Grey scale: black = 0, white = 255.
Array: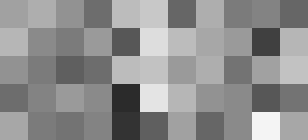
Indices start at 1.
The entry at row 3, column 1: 146
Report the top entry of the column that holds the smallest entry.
188
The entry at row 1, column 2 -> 174
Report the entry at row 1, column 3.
146
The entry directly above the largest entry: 87
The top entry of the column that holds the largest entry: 131
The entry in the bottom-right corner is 167
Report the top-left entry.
161
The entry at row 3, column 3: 95
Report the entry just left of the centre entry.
188
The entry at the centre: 194
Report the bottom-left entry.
167
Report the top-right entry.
102
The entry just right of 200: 102
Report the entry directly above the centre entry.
221
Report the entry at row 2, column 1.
182

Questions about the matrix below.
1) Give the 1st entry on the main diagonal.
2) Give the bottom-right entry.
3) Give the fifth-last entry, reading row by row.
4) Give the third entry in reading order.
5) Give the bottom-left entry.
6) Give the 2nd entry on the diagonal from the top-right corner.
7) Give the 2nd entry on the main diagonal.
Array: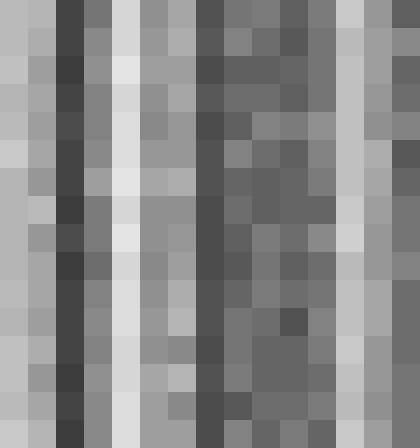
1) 186
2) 117
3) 123
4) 68
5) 200
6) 158
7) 173

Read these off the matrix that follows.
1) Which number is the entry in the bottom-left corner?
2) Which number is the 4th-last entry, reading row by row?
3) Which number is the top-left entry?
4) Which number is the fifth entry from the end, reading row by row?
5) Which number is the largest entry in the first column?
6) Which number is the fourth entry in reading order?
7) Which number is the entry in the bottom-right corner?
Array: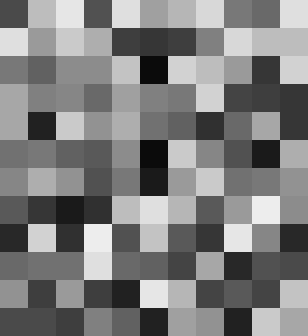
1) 74
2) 146
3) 74
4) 160
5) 223
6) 81
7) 167

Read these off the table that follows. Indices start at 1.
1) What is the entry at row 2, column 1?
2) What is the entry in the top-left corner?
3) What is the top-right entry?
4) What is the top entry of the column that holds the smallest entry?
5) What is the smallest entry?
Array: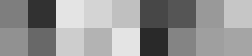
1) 145
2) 126
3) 198
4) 71
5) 41

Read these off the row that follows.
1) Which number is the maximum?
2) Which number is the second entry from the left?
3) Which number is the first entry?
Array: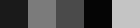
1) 196
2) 123
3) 26

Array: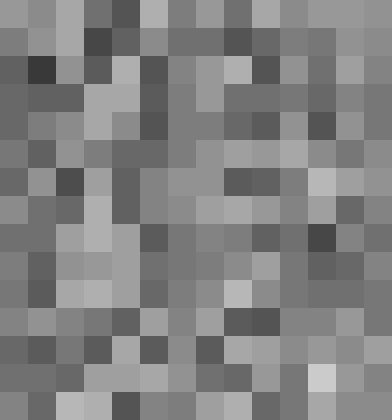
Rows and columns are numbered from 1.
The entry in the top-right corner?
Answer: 146
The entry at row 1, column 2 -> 139
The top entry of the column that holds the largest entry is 152
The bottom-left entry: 131
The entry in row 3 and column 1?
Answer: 97
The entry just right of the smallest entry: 146
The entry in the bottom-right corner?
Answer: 139
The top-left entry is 152
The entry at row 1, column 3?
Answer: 167
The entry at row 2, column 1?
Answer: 125
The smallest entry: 57
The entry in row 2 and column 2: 146
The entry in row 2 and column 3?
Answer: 167
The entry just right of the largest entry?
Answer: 152
